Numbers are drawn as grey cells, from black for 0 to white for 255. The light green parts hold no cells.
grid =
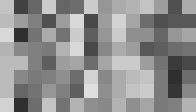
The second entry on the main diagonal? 157
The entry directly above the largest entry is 210
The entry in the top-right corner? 171
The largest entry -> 223
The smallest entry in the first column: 179
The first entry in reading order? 195
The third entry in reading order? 102
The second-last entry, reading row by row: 128
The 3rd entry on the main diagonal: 115
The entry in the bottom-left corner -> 210
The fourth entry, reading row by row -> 203
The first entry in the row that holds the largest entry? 187
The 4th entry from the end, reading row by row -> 165
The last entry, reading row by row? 179
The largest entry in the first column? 216
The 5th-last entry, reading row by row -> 143
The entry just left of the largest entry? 94
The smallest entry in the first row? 65
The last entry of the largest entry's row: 136
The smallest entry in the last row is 47
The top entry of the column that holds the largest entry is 203
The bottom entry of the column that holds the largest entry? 143

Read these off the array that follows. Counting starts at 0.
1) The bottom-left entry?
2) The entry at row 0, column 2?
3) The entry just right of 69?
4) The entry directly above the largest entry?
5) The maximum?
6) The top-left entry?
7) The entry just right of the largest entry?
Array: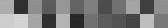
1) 205
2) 142
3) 189
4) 48
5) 211
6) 173
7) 165

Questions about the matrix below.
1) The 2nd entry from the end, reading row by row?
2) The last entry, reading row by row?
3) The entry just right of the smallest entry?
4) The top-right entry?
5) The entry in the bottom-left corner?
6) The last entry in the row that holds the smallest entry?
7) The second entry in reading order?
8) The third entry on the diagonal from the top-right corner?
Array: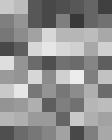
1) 127
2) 168
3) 101
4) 64
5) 79
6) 113
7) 188
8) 182

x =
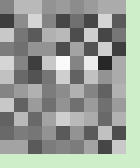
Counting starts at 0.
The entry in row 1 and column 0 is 62
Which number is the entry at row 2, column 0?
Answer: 200
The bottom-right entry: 200
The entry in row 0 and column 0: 132
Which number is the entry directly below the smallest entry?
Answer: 147
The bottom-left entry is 163
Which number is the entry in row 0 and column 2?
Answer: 185
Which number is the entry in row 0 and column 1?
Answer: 185
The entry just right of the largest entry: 132
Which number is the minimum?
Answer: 39
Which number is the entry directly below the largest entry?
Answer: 207
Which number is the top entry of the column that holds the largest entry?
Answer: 155
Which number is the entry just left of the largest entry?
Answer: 200
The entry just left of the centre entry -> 118
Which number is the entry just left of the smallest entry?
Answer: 236
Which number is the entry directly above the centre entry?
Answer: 250
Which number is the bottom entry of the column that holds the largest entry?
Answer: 132
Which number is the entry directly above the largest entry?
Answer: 77
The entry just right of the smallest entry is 171

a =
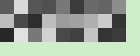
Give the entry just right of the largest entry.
120
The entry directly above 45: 86
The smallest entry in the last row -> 39
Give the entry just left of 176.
162
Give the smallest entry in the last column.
52
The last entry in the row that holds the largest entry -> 59
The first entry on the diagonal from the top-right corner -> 141
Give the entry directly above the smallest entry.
189

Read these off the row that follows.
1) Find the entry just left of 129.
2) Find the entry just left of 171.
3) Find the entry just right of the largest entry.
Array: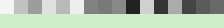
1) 238
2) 53
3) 193

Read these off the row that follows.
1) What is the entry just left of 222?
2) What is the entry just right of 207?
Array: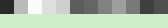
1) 251
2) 93

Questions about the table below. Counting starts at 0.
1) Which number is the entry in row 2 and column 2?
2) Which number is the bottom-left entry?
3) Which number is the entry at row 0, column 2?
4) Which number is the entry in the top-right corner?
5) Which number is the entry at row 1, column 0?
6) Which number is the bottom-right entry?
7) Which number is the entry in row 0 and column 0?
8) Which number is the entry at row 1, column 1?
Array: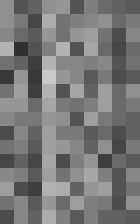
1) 90
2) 76
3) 98
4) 90
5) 143
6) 90
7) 143
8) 121
